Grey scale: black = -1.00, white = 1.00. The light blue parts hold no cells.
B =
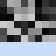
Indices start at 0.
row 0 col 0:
-0.59
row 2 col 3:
0.38
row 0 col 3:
-0.45
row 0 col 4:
0.22
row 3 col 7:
0.18
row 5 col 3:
0.56
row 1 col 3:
0.13
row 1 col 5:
-0.79
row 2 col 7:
-0.63
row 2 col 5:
-0.93
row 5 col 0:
-0.32
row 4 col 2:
0.46

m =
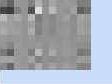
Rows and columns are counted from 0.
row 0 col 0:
-0.01
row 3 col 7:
0.10
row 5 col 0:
0.21
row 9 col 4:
0.10
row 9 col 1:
-0.18
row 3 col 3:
0.15
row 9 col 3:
0.19
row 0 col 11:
-0.02
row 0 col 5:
0.39
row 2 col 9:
0.25
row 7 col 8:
0.17
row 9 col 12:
0.03
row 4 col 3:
0.16
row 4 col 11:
0.26
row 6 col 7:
0.19
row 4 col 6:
0.14
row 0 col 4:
0.03
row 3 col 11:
0.22
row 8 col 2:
0.20
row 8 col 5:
0.03
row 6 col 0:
0.16
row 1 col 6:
0.17
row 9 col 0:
0.07
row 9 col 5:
0.34
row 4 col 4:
0.33
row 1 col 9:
0.13
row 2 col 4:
0.44
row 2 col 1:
0.24
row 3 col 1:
0.25
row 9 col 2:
0.23
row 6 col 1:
0.04
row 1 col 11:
-0.24
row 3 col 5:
0.05
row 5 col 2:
0.19
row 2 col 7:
0.06

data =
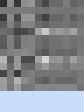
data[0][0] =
-0.63
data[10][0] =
-0.44
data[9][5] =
0.05
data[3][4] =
0.03
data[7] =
[-0.07, 0.00, 0.05, 0.09, 0.03, -0.22, -0.32, -0.15, -0.19, -0.17, -0.21, -0.06]
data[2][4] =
0.18
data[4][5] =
0.29
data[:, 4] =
[0.17, -0.04, 0.18, 0.03, -0.30, 0.01, 0.02, 0.03, -0.42, -0.21, -0.02, -0.01, -0.07]
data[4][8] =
0.21
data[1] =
[-0.05, -0.05, -0.03, -0.03, -0.04, -0.09, -0.11, -0.07, -0.08, -0.08, -0.09, -0.05]
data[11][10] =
-0.19
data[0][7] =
-0.18
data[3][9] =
-0.08
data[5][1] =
-0.01
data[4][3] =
-0.43
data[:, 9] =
[-0.03, -0.08, -0.08, -0.08, 0.14, -0.06, -0.06, -0.17, -0.02, -0.09, -0.06, -0.20, 0.05]
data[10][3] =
-0.07
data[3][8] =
-0.13
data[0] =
[-0.63, 0.09, -0.58, 0.12, 0.17, -0.23, -0.44, -0.18, -0.17, -0.03, -0.22, -0.15]
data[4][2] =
-0.47
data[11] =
[0.22, -0.03, 0.40, 0.09, -0.01, -0.20, -0.27, -0.13, -0.18, -0.20, -0.19, -0.03]
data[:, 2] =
[-0.58, -0.03, -0.44, -0.25, -0.47, -0.27, -0.31, 0.05, 0.18, 0.21, -0.53, 0.40, 0.23]
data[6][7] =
-0.11
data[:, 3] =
[0.12, -0.03, 0.16, 0.03, -0.43, -0.01, 0.00, 0.09, -0.43, -0.18, -0.07, 0.09, -0.08]
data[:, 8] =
[-0.17, -0.08, -0.21, -0.13, 0.21, -0.10, -0.11, -0.19, 0.18, 0.01, -0.09, -0.18, 0.05]
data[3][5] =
-0.15
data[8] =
[0.42, -0.29, 0.18, -0.43, -0.42, 0.28, 0.66, 0.16, 0.18, -0.02, 0.26, 0.08]
